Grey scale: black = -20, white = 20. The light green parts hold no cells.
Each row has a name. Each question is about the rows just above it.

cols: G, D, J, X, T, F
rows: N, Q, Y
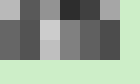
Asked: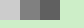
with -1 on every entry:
11	-1	-6
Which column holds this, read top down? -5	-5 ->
T
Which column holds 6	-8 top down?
F

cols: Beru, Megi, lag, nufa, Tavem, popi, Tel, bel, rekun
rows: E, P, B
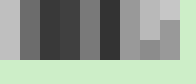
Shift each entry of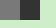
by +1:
0	-11
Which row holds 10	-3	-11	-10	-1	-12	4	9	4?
P
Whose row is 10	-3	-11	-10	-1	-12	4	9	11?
E

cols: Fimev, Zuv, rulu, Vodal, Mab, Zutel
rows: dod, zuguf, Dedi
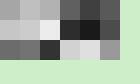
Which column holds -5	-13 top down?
Vodal
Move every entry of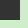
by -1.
-13
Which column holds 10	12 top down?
Zuv
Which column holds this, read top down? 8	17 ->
rulu

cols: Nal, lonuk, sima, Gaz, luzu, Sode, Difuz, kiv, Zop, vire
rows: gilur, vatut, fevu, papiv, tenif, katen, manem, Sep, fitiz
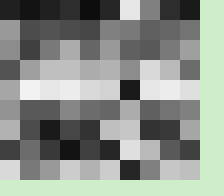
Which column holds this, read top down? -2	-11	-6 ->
Zop
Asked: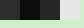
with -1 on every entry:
-14	-19	-15	15
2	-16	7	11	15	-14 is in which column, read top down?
Difuz
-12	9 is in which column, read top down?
kiv
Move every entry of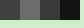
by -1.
-11	-4	-12	-18
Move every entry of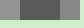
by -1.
2	-7	-7	0

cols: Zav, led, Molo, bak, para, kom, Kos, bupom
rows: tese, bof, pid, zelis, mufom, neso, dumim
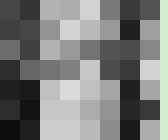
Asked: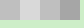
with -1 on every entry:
9	13	9	5
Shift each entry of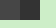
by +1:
-8	-11
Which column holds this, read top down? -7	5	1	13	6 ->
bupom

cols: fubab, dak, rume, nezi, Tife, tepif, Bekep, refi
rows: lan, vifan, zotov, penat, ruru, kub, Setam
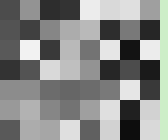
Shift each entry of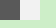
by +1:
-5	19
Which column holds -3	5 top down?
Tife
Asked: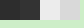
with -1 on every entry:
-14	-13	16	13
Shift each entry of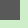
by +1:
-5
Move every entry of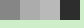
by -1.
0	6	8	-14
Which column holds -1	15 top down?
tepif
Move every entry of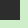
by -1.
-14

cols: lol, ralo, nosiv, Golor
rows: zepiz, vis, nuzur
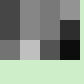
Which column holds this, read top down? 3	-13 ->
Golor
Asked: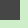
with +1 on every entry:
-8
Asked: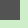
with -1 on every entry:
-8
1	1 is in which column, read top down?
ralo
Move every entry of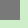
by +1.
0
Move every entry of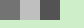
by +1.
-1	11	-6

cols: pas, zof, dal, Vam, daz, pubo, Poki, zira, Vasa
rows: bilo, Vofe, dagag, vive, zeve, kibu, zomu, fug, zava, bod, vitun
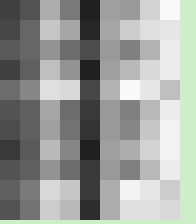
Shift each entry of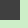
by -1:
-11
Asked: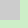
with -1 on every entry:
11

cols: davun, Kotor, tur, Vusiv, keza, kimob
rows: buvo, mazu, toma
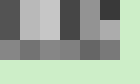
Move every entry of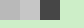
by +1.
10	12	-8
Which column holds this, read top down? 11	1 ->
tur
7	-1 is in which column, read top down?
kimob
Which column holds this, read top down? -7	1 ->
davun
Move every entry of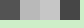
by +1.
-6	10	12	-8

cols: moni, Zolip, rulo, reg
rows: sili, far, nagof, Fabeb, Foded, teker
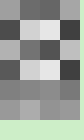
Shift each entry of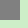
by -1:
-1
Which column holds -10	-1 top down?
reg

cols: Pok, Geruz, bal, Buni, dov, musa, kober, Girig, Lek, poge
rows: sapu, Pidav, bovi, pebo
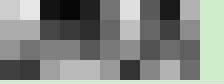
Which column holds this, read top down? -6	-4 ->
Girig
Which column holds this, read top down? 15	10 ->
kober
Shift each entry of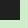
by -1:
-16
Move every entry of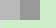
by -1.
8	3
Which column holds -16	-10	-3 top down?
Lek
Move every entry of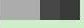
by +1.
8	8	-8	-10

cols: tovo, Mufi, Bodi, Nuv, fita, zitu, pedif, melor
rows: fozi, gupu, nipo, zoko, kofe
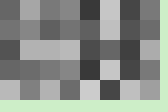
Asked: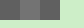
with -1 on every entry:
-6	-3	-6
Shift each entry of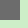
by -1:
-4
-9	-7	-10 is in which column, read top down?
pedif
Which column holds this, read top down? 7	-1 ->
melor
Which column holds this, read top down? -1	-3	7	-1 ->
melor
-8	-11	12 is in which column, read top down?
fita
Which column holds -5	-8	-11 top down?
fita

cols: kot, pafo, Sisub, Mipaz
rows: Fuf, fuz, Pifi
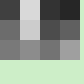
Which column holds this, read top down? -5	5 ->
Mipaz
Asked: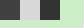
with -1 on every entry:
-11	13	-13
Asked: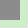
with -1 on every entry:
1
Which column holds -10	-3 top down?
kot

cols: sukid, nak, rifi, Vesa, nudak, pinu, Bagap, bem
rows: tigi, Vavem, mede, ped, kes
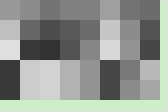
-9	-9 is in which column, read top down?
pinu
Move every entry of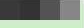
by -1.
-12	-13	-8	0
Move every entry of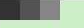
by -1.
-13	-8	0
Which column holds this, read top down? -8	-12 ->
rifi

